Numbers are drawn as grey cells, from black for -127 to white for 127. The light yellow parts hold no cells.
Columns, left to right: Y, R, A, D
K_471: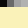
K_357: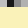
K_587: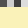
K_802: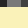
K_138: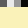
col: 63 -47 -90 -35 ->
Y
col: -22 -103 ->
R
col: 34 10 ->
A
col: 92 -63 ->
D

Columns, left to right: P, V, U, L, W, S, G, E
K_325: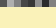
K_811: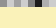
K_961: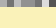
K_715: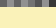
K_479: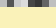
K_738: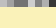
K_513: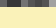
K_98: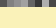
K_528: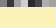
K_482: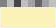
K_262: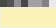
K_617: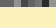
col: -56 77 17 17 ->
L
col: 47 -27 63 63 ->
P
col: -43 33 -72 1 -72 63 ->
V
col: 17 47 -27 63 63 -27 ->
P
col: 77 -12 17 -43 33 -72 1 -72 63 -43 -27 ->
V
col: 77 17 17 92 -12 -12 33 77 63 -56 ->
L
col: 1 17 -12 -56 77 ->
W

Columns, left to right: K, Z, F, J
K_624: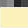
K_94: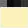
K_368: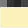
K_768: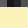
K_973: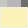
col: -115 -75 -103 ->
Z
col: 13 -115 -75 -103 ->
Z
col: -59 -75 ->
J
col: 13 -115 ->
Z

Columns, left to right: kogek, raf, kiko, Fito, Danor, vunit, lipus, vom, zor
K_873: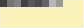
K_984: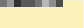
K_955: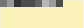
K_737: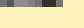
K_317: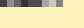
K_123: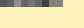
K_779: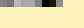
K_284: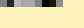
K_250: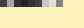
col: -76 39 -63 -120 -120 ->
lipus
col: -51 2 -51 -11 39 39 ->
Danor

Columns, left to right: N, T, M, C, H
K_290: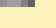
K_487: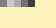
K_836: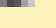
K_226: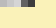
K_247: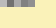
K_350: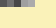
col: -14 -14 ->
T
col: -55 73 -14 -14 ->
T

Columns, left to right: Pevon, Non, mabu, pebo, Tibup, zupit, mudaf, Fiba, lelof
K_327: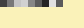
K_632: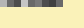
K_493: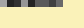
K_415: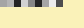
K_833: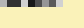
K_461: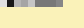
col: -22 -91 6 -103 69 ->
Tibup
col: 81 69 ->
pebo
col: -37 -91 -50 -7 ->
zupit
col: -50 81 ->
lelof
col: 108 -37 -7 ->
Fiba

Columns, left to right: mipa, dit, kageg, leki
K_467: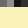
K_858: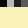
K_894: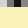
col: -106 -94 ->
kageg
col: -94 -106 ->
kageg
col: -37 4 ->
leki
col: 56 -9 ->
dit

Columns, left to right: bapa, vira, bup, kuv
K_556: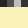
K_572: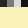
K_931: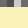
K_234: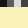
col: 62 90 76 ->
bup
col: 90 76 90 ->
bup
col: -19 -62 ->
kuv

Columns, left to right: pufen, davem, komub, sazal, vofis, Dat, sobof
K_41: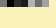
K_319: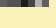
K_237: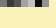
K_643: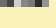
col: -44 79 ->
komub
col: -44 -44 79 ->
komub
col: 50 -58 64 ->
vofis
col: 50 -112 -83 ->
Dat
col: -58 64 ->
vofis
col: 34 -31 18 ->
sobof

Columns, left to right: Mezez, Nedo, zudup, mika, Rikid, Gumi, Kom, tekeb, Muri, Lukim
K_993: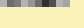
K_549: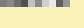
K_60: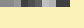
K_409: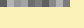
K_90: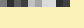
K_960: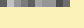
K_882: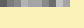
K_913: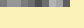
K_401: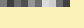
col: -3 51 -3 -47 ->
mika
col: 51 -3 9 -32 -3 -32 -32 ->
Mezez
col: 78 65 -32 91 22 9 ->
Kom
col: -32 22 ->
zudup
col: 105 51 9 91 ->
tekeb
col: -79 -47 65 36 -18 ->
Muri
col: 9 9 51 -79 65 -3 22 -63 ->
Nedo

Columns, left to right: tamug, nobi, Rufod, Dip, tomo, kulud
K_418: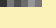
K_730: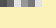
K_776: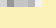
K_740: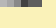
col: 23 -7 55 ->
tomo
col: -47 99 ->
Rufod
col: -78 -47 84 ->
tamug

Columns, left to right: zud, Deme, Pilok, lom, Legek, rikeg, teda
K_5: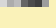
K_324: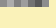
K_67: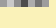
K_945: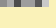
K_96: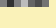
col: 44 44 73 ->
Deme
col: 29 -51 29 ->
lom
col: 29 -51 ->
lom
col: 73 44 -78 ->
Deme
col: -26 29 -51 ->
lom

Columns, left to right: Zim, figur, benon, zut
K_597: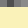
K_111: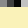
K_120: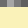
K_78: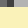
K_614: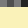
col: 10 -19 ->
Zim
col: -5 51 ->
benon
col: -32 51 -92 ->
zut
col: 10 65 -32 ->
zut

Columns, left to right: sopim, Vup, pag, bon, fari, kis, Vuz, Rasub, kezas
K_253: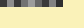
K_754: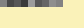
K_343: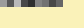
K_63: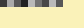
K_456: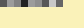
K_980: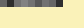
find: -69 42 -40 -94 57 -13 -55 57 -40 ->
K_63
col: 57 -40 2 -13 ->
pag
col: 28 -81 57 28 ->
fari
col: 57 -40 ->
pag
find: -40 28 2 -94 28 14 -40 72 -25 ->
K_456
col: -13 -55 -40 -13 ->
Vuz
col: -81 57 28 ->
fari

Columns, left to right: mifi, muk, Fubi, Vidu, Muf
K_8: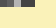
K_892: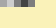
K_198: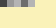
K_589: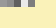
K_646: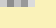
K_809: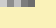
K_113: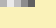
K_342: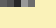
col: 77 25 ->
muk
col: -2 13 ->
Vidu
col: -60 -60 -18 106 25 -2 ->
Vidu

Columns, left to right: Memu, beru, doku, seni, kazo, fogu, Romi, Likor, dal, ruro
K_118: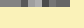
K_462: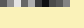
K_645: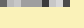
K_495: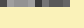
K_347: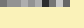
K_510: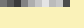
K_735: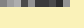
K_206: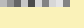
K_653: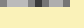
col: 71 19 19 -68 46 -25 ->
doku
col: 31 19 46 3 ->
seni
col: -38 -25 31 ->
seni
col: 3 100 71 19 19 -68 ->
doku
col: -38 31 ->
beru

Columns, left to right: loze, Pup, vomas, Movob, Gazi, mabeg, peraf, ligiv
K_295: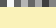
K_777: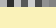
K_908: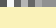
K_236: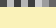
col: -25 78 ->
Gazi
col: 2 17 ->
ligiv

